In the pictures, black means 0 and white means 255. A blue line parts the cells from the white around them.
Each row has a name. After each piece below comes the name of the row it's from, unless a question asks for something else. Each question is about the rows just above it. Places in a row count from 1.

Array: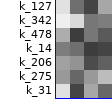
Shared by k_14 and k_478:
[61]
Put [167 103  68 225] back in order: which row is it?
k_31
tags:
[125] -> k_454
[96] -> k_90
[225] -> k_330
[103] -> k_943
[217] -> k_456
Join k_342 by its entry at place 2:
k_456
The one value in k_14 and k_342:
[125]
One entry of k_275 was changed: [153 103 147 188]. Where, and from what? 3, [153]
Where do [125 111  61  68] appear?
k_14
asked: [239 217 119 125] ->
k_342

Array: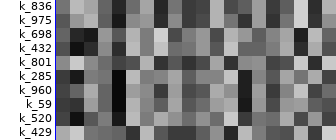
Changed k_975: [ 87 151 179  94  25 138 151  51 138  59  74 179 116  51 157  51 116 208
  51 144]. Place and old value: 8, [45]
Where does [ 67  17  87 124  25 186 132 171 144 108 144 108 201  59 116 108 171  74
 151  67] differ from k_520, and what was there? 7, [124]
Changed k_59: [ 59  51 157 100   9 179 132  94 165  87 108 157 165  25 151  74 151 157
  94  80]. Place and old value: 13, [171]
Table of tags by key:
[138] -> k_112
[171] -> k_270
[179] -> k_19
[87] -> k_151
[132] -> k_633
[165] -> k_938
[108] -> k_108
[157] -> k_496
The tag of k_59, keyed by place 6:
k_19
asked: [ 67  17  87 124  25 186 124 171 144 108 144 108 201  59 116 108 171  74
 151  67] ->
k_520

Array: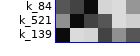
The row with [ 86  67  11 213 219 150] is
k_84
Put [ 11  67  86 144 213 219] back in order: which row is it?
k_139
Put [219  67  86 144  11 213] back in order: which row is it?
k_139
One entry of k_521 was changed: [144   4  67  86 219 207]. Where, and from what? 2, [11]

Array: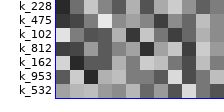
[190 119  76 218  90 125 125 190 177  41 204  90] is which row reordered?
k_953
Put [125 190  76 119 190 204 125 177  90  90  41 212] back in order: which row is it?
k_162
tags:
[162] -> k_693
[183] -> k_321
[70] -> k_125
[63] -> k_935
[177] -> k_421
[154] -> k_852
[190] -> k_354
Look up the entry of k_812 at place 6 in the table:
k_693
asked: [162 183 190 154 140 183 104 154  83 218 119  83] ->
k_532

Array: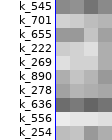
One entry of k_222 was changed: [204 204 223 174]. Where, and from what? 2, [210]
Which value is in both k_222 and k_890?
[174]
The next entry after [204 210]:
[223]
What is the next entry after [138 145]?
[116]
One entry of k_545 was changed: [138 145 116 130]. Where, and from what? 4, [138]
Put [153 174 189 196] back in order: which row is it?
k_254
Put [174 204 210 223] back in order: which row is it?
k_222

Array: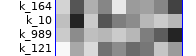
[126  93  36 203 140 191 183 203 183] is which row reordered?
k_989
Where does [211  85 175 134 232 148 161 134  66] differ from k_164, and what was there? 6, [155]
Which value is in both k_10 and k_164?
[85]
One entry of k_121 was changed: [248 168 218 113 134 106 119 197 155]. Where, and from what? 5, [140]
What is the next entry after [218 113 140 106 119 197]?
[155]
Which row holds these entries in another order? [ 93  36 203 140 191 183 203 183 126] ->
k_989

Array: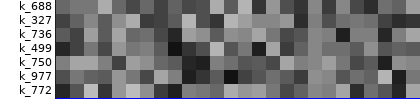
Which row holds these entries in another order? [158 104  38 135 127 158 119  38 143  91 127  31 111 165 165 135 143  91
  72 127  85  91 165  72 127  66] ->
k_736
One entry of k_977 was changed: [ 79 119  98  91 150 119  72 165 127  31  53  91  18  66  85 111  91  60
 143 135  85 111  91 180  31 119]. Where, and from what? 23, [98]
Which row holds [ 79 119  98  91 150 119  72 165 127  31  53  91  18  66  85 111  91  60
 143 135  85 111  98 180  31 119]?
k_977
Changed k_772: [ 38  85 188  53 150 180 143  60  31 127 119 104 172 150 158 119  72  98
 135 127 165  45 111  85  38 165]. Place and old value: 6, [188]
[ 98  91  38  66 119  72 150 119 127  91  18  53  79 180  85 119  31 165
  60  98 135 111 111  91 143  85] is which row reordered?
k_499

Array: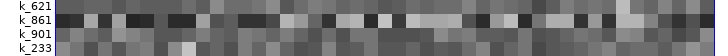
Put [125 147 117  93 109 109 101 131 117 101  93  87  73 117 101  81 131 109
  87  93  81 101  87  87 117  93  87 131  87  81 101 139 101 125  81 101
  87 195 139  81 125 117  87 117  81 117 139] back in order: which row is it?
k_233
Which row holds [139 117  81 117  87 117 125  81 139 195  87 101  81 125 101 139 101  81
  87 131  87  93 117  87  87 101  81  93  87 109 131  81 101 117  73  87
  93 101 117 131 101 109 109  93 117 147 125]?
k_233
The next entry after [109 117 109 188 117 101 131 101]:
[139]
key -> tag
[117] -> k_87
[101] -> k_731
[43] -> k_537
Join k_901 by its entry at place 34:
k_87
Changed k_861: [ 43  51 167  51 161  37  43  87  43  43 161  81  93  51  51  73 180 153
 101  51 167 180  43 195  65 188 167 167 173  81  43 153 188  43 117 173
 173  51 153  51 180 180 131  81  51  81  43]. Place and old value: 25, [59]

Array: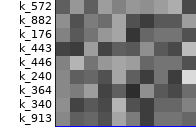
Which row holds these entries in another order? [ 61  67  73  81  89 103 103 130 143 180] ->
k_340
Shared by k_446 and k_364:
[157]
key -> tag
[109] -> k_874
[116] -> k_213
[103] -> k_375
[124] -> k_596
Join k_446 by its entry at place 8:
k_213
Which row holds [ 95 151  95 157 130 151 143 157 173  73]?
k_572
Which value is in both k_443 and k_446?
[157]
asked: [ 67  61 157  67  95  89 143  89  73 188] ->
k_443

